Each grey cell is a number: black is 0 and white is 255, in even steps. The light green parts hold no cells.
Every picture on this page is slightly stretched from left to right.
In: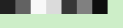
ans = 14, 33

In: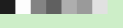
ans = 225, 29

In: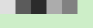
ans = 129, 223

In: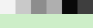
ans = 62, 243

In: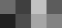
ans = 92, 34

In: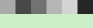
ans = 38, 170
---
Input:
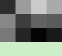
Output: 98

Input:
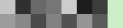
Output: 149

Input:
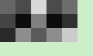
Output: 12

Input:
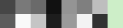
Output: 243

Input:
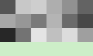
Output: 107

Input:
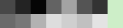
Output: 192

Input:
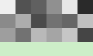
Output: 102

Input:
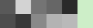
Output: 179

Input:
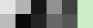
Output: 104
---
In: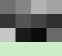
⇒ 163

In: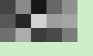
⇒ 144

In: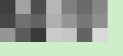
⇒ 134

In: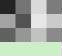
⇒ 124

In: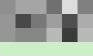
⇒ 128

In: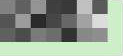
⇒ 90
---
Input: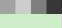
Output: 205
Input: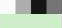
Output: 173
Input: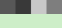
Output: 57
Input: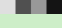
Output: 80
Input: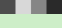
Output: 216
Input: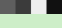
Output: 59
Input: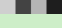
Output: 67
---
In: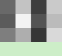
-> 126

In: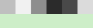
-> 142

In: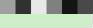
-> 232

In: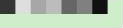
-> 188

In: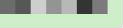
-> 148

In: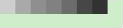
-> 129

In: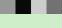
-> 151

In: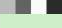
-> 186
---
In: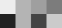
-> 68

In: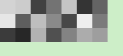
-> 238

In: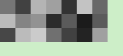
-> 27

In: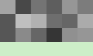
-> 102

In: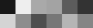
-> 181

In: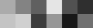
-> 24

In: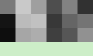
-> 101

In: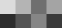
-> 134

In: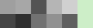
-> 145

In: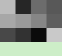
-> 134
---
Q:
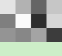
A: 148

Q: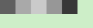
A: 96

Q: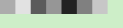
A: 172

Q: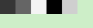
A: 54

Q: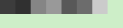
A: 60

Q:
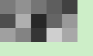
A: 160

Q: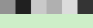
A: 146
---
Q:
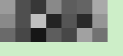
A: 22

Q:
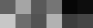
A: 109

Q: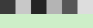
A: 200

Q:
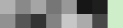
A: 51

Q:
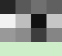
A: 198

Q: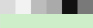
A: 242

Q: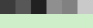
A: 87

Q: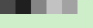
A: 73

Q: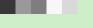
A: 56

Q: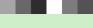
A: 104
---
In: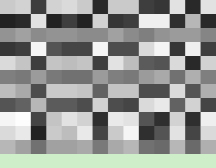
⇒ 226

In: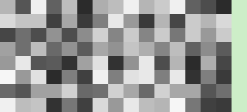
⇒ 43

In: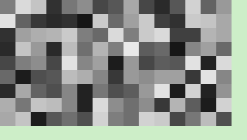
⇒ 153

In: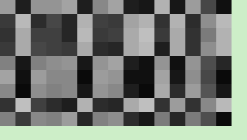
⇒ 16

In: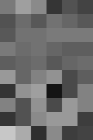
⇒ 67
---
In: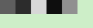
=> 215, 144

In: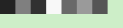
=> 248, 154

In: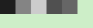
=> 204, 132

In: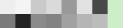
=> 244, 238

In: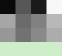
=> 248, 184

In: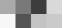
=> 247, 217

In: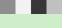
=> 242, 192

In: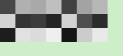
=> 239, 233

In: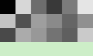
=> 229, 215
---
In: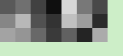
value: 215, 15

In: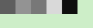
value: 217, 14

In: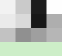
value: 254, 23

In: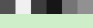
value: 240, 22

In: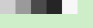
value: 247, 37

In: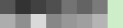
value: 217, 51

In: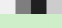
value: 240, 32

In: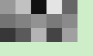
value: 228, 16

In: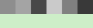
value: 202, 57

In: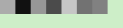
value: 198, 17
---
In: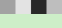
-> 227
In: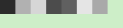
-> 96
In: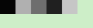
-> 110
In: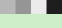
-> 149
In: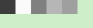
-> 128
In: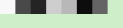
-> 184
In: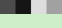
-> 21
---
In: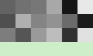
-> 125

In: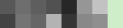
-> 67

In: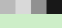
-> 186

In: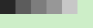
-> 39

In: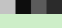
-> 195

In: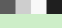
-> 92

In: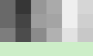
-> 125

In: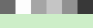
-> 107

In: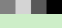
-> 129

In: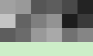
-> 93
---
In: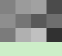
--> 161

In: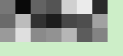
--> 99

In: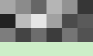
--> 102

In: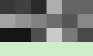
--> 42

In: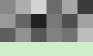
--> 211

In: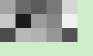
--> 91

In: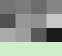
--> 108

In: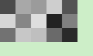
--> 155

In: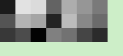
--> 219

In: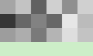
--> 97
